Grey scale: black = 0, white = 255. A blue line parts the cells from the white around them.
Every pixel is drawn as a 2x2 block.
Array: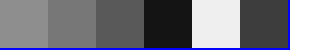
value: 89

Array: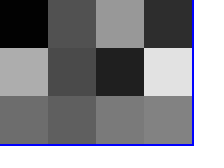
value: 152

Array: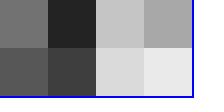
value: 197

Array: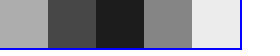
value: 28

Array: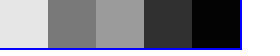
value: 155

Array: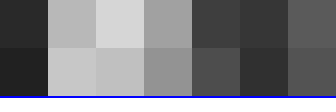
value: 214

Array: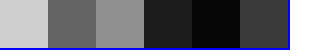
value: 143

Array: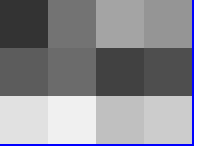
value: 164

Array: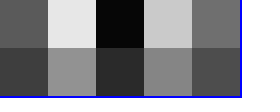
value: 6

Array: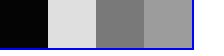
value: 121
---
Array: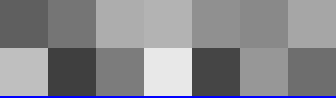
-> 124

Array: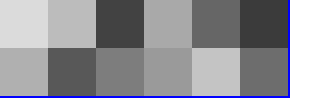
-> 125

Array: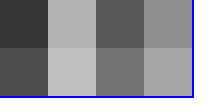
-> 117

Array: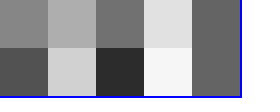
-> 44

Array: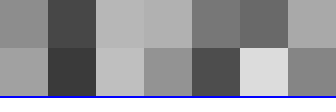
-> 191

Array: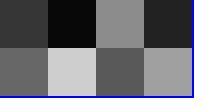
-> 89

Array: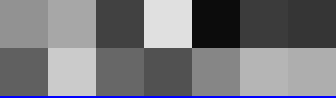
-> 103
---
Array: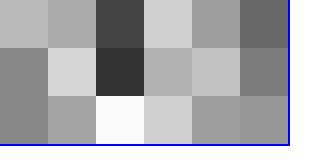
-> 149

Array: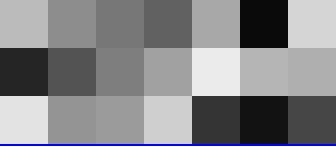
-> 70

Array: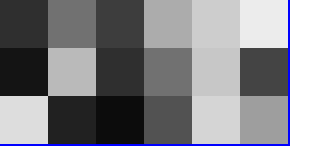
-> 158

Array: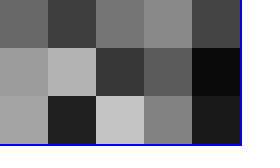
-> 25

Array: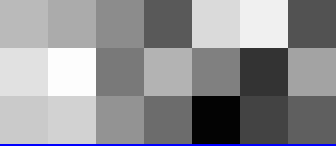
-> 95

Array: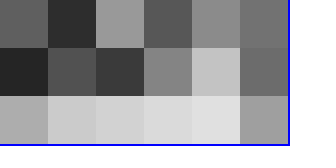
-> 159

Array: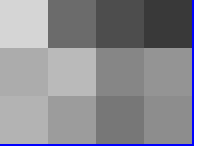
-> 141

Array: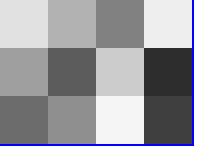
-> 63
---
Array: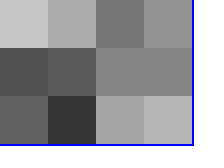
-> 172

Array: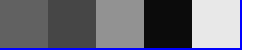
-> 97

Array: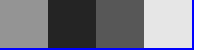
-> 87

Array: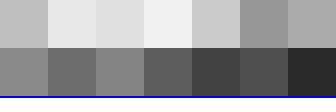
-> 224

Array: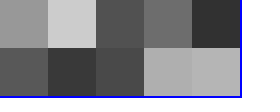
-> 175

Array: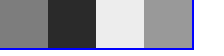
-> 125

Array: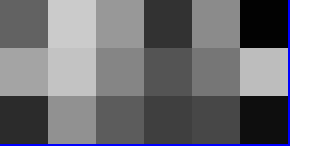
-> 189

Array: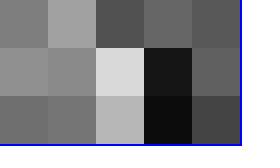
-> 160
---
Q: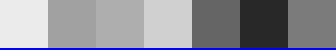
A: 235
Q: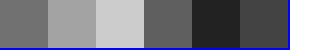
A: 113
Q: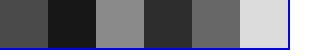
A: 74
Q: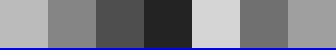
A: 187
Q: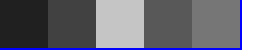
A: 32
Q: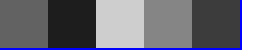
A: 98
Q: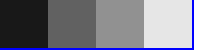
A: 24
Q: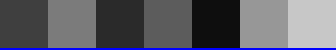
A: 63
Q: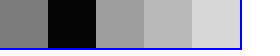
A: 123
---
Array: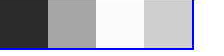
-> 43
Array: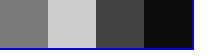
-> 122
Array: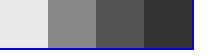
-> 233
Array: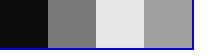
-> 11
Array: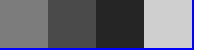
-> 124
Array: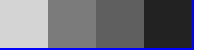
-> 212
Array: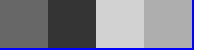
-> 103
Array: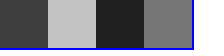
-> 61
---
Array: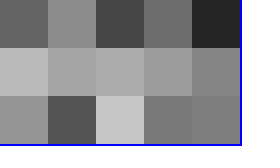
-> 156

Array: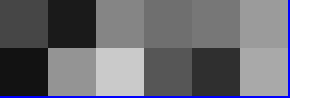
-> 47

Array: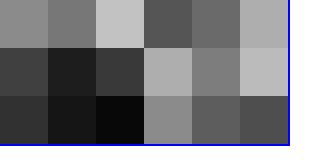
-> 125

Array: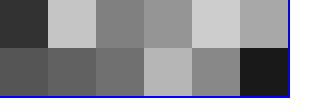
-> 136

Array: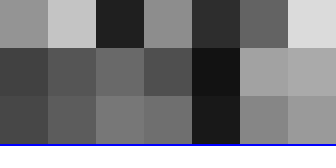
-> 162

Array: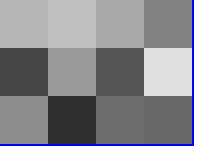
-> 85

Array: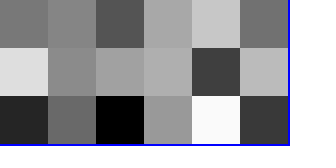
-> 63
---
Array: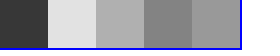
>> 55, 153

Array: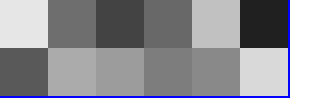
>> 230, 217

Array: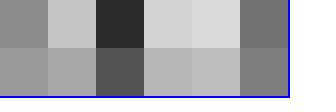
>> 139, 126

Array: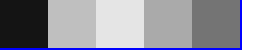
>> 20, 116

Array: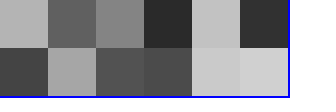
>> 180, 208

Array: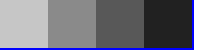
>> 198, 33

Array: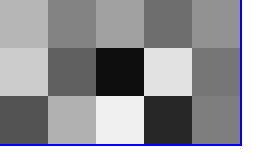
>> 182, 126

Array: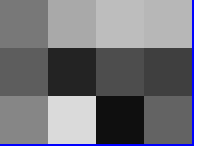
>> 120, 99
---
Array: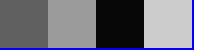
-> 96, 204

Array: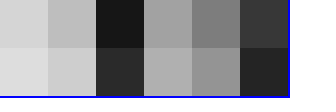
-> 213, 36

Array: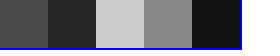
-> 75, 18

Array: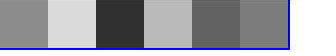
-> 140, 125

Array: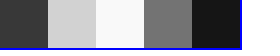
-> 56, 21

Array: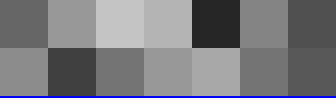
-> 102, 88

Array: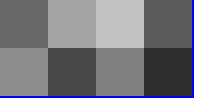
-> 104, 46
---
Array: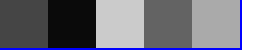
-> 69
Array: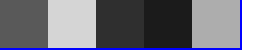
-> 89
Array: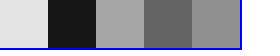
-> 227
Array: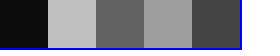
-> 12
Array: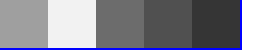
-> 159
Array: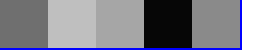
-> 111
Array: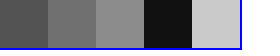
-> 83
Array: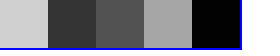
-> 208
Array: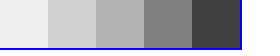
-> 238
